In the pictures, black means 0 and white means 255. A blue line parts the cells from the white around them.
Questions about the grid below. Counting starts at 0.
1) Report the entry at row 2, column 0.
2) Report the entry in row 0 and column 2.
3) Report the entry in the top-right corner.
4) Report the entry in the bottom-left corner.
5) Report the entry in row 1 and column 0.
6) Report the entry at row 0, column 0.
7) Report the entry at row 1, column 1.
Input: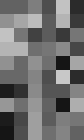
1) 194
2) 126
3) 43
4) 21
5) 145
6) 98
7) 166

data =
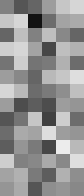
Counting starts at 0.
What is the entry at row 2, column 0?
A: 101
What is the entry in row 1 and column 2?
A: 18
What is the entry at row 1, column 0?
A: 198
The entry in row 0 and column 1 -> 85
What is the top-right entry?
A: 214
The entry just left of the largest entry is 71
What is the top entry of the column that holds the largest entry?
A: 198
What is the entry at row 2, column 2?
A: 129
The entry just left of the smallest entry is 214
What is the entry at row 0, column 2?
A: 101
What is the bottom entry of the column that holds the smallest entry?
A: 85
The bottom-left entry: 149
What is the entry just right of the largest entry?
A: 185
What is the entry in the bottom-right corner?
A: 136
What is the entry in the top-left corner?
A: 129
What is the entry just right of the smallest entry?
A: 108
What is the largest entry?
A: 236
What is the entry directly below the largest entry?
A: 136

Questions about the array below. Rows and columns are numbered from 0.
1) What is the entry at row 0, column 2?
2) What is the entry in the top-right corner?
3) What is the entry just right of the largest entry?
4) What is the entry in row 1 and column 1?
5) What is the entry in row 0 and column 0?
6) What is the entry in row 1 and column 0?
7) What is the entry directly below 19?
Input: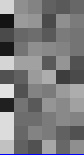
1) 131
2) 103
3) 81
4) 155
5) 213
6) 19
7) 74

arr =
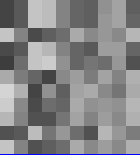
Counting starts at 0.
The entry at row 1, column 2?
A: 196
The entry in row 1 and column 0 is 68
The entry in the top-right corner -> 95
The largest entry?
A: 212
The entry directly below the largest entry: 204
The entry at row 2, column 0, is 196
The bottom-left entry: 196
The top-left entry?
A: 68
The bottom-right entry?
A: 176
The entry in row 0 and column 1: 89
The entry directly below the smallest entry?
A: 170
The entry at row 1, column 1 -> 89
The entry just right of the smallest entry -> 109
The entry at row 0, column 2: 196
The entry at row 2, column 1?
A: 131
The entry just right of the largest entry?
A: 176
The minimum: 61

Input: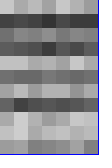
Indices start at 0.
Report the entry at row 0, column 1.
170
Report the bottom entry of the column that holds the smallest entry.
134
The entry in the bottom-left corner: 156
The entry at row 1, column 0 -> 66
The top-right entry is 156
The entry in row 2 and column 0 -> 112
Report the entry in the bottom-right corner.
128
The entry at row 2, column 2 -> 128
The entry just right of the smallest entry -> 73
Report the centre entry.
120
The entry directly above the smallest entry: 162
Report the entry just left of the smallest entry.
66
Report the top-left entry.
199
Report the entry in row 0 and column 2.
186
